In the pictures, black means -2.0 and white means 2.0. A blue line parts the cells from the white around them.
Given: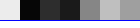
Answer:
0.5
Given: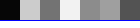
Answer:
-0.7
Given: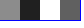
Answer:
-0.5
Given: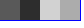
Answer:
0.7
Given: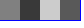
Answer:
-0.6
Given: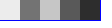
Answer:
-1.3
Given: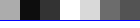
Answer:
-0.7
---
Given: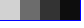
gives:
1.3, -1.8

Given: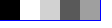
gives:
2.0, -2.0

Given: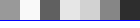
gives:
1.9, -1.3

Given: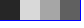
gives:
1.4, -1.4

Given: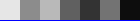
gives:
1.6, -1.8

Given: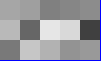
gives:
1.6, -1.0

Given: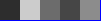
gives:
1.2, -1.3

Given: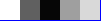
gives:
2.0, -1.9

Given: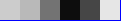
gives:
1.6, -1.8

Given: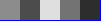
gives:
1.5, -1.3
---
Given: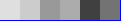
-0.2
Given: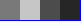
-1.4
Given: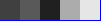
1.6
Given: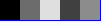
0.2
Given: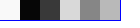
0.9
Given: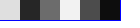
-1.8
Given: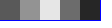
-1.4
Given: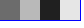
1.6
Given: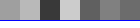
-0.3
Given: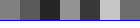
-0.3
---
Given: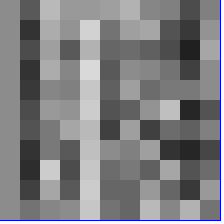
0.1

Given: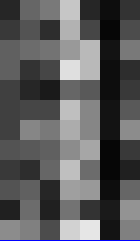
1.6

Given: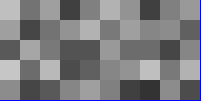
-1.2

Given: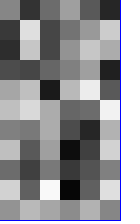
0.2

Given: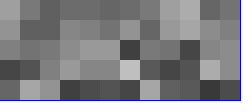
-0.6

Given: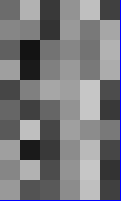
0.2

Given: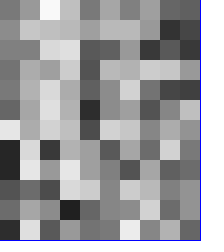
0.1
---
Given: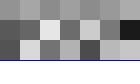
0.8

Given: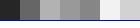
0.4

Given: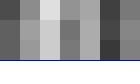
-0.1

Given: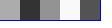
-1.2

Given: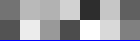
-0.8

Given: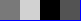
-0.1

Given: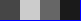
-0.9

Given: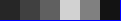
-0.5

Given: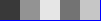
0.3
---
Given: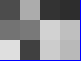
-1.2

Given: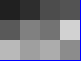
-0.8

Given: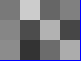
-0.4

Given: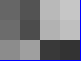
0.9

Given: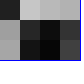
0.9

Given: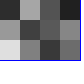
-0.7
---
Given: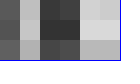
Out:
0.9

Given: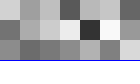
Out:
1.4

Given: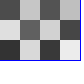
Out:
1.7

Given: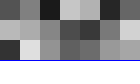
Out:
0.6

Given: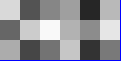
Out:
-0.1

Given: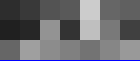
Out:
0.4

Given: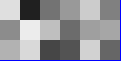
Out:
-0.4
